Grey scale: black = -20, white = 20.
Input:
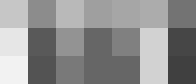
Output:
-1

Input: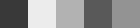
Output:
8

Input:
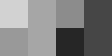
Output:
-14

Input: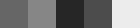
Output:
-14

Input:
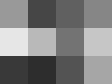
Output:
-7

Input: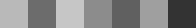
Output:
11

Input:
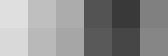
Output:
6

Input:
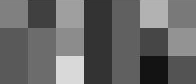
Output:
14

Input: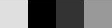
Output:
-12
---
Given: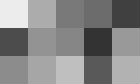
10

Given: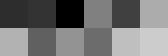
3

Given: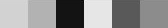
-17

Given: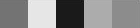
-16

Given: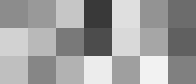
8

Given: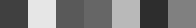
-6
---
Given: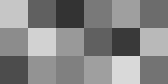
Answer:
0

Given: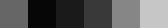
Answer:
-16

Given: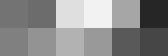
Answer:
8

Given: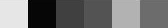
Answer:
-10

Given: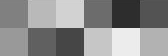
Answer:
-9

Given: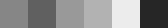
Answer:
4
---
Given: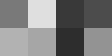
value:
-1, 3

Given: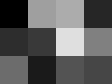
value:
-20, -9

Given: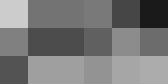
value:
12, 7

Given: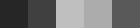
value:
-14, -6

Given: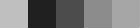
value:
10, 6

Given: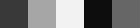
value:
-11, -4

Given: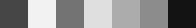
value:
-9, -17

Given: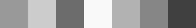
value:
4, -10
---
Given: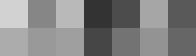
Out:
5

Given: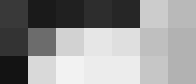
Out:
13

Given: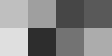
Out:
-2

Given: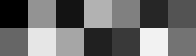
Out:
6

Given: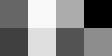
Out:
-7

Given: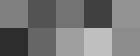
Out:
5

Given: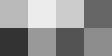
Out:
-7
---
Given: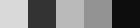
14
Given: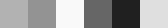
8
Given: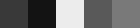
-11
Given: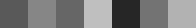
-6
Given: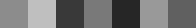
2
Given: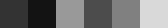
-12
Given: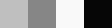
10
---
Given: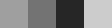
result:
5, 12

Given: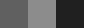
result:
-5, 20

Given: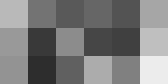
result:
9, 17

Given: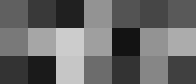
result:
-5, -10

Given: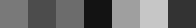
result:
-1, -12

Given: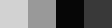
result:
13, -11

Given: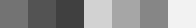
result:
-2, 18

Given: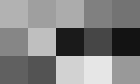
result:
8, 4
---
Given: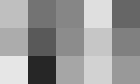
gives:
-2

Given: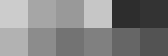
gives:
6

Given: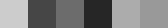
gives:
-9

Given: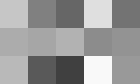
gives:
0

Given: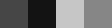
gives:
-17

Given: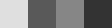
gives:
-6

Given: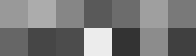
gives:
7

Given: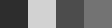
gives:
13
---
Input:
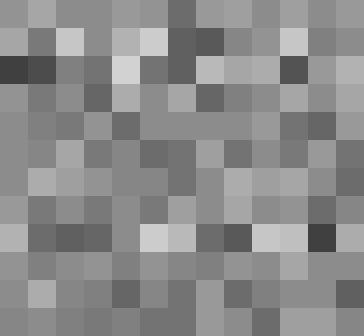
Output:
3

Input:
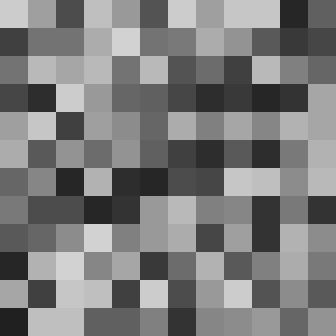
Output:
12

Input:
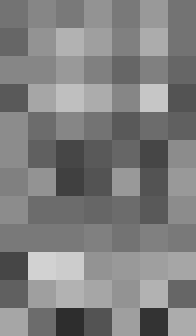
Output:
-2

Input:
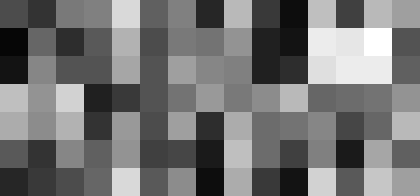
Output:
-8

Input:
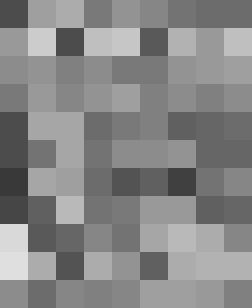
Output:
-8

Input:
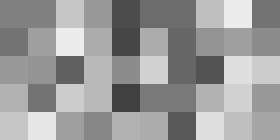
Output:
0

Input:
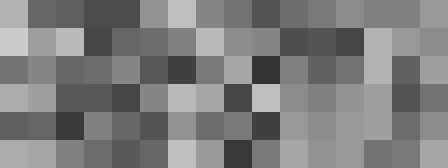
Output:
8
